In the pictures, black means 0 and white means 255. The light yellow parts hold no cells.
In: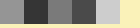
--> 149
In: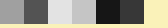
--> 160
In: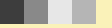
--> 61
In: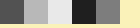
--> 82
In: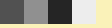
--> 81
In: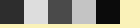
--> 45
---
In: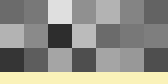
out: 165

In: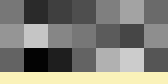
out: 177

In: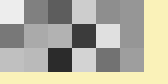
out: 211

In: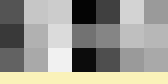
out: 78

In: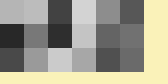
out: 167

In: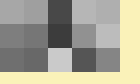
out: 202

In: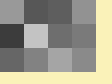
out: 130
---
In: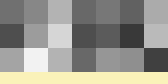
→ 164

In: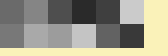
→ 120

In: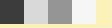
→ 60

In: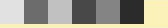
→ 225

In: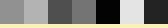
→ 145

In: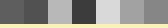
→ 94
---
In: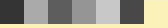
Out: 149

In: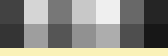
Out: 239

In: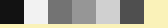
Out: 150

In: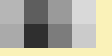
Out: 94

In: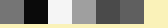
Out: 159

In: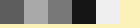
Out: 120

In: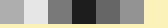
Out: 29

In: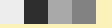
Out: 46
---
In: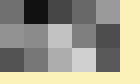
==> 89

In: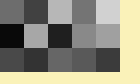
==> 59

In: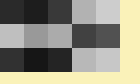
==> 199

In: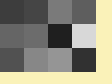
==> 49

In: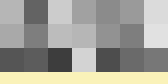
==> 119

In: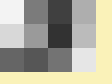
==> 230

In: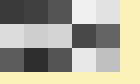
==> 192

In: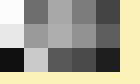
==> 30

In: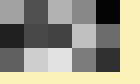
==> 48

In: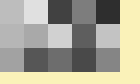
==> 133
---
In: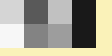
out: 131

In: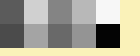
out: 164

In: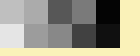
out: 156

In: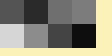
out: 140

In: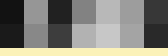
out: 136

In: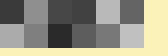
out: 127
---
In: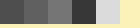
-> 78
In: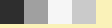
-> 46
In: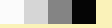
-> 251
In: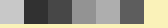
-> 200
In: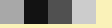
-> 168
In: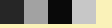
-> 38
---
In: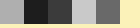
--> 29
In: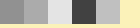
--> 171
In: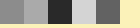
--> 170
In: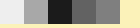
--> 168
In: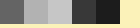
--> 178
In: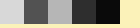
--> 82
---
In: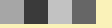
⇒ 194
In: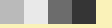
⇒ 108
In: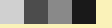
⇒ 137
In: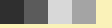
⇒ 216
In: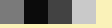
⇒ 66
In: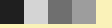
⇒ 111
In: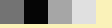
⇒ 166
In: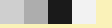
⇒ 26
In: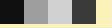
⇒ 209
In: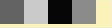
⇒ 6
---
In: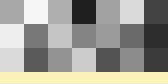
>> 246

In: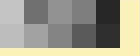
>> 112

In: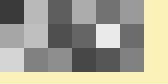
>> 185

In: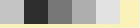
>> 46

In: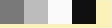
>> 188

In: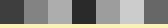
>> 131

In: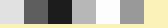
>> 94

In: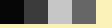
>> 59

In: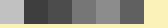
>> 62

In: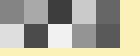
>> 169
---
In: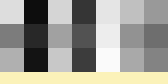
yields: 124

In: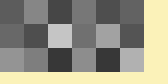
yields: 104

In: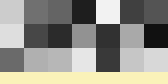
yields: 222

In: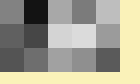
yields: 96

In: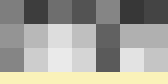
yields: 148

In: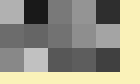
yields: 108

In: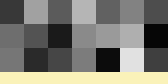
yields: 110
